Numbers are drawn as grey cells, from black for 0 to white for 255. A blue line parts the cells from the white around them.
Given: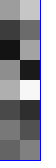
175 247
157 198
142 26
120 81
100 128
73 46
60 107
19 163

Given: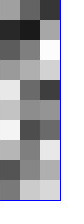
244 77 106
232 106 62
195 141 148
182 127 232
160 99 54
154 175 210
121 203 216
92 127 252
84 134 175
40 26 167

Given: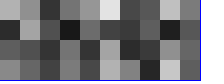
178 144 52 116 150 227 72 87 192 123
137 102 66 123 72 178 130 38 199 94
94 80 52 116 52 164 44 58 144 102
44 164 80 24 108 66 58 94 31 87

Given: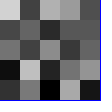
210 65 177 155 79
115 65 140 57 100
71 100 42 87 87
50 121 0 169 21
14 191 35 115 148

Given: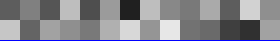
198 100 162 143 121 176 216 149 231 114 106 63 48 162
93 128 85 190 78 155 32 190 136 121 170 93 210 143

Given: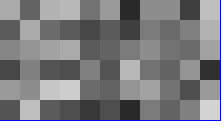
170 99 178 184 114 154 41 141 141 63 191
154 141 198 205 107 99 148 162 114 78 154
134 148 162 170 91 99 122 141 114 107 162
91 170 107 91 71 91 63 122 107 128 178
84 191 91 78 56 78 41 122 99 128 211
71 128 84 78 128 84 184 114 99 148 48

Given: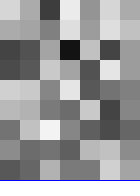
214 171 61 235 148 214 171
208 201 134 229 88 115 128
185 178 122 108 201 68 134
171 164 128 222 156 222 193
140 108 115 95 185 193 140
115 193 243 134 95 75 102
88 102 178 122 122 208 164
75 88 201 164 82 229 156
68 82 164 19 193 68 156

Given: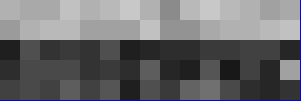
177 169 169 193 177 185 200 177 139 185 200 185 177 161 169
155 177 185 185 161 161 161 193 147 147 169 177 177 185 193
65 73 65 93 65 85 31 79 58 99 112 73 45 38 51
45 73 73 73 51 58 45 93 38 31 85 24 65 38 161
31 79 51 58 51 79 31 38 45 45 58 58 65 65 38
